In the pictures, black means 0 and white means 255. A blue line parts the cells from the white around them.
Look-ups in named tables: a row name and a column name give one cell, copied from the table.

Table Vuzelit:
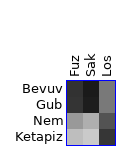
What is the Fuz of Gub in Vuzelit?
52
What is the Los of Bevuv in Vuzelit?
121
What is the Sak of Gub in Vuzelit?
29
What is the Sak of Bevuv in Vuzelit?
26
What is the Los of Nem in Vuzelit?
83
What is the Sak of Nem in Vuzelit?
175
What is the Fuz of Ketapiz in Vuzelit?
190
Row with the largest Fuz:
Ketapiz

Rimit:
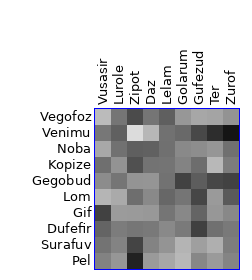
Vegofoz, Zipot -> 75
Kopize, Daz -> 115
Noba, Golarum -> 137
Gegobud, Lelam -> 114
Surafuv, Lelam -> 148
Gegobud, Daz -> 149
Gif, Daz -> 152
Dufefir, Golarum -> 122
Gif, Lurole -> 155
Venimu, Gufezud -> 72
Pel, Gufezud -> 135
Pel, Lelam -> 167
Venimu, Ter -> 45
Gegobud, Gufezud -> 93
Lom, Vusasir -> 181
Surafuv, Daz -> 131
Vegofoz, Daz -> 117
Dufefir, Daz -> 121
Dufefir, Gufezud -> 64
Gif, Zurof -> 136
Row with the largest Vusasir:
Vegofoz

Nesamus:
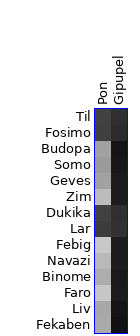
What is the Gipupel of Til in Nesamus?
48
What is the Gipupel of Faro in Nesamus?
28
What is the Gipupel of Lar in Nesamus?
50
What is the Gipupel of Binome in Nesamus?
26
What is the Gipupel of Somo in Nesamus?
24
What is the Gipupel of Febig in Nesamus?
29
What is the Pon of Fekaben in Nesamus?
170
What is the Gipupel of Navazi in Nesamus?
29
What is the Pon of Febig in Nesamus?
200
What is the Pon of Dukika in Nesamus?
65
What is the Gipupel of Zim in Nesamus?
28
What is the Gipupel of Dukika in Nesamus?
47

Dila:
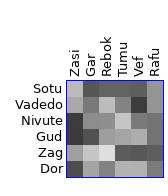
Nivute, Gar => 140
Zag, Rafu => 94
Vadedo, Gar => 121
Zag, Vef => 87
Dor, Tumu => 178
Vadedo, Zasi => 168
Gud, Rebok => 158
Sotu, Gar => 86
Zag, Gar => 197
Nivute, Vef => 122
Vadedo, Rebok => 188
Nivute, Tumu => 197
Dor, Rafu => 123
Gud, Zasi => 59
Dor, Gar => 164
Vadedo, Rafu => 149
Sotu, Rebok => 99
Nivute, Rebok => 142
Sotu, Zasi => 186
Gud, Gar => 82
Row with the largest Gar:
Zag

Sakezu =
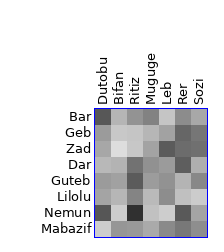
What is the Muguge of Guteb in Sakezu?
156
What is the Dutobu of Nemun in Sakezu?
86
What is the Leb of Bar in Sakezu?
197
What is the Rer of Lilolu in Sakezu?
192
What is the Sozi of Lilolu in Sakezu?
204
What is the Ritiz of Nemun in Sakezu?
48
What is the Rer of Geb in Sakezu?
102
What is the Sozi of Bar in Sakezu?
168
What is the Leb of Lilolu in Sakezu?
141
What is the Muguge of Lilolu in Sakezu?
186
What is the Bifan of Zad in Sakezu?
221
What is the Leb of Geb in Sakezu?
162
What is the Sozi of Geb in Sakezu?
118
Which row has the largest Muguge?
Nemun

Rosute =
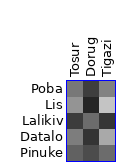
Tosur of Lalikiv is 60
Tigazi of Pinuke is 108
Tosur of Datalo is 125
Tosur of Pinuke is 97
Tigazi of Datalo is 169
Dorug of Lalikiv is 108

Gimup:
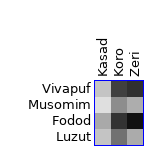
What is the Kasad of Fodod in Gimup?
169
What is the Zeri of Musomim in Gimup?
173
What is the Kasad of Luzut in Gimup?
196
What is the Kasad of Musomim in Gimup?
223
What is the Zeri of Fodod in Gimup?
17
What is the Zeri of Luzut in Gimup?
171
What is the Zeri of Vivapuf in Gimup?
48
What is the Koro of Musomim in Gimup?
141
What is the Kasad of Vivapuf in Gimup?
196
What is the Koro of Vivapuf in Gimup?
64
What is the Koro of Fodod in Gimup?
51
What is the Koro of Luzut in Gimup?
113

